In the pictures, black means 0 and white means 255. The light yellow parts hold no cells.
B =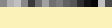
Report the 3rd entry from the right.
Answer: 7
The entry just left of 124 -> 112
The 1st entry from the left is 136
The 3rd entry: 192
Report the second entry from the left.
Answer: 177

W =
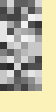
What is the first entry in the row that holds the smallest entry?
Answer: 53
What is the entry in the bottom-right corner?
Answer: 142
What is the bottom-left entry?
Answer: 53
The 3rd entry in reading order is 95
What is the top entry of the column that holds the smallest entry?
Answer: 214
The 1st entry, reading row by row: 127
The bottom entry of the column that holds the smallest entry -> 67
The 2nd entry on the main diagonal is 157
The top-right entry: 214
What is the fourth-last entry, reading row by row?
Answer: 111
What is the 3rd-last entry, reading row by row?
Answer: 67
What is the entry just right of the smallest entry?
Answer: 214
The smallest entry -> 39
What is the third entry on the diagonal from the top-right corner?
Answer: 127
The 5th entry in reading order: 111
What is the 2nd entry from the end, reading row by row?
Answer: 127
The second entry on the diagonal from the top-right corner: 79

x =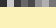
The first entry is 48
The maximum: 203
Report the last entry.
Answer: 118

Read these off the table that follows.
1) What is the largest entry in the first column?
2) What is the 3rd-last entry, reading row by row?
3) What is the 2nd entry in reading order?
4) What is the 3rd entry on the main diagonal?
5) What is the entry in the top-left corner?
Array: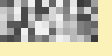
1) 214
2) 200
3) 88
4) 228
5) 114

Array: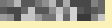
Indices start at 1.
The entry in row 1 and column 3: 183
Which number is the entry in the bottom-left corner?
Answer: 155
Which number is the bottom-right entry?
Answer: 196
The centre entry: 142
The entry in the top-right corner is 103
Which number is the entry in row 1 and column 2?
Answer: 129

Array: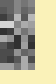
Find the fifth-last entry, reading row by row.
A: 159
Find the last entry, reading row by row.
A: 133
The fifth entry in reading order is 133
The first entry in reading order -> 101
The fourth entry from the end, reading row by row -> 159
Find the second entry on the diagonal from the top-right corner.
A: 101
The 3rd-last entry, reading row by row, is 117

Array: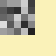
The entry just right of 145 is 102
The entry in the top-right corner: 62
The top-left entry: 132
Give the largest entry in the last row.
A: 190
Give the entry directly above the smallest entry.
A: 132
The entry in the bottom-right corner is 33
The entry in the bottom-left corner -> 159

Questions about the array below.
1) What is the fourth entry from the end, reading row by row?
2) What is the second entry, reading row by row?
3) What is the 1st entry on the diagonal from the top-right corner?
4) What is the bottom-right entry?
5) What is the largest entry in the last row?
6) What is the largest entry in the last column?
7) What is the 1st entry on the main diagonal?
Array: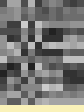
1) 164
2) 164
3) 77
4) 164
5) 179
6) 191
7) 77

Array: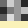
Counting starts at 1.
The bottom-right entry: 53
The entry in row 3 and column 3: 151
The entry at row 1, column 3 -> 151
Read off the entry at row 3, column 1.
95
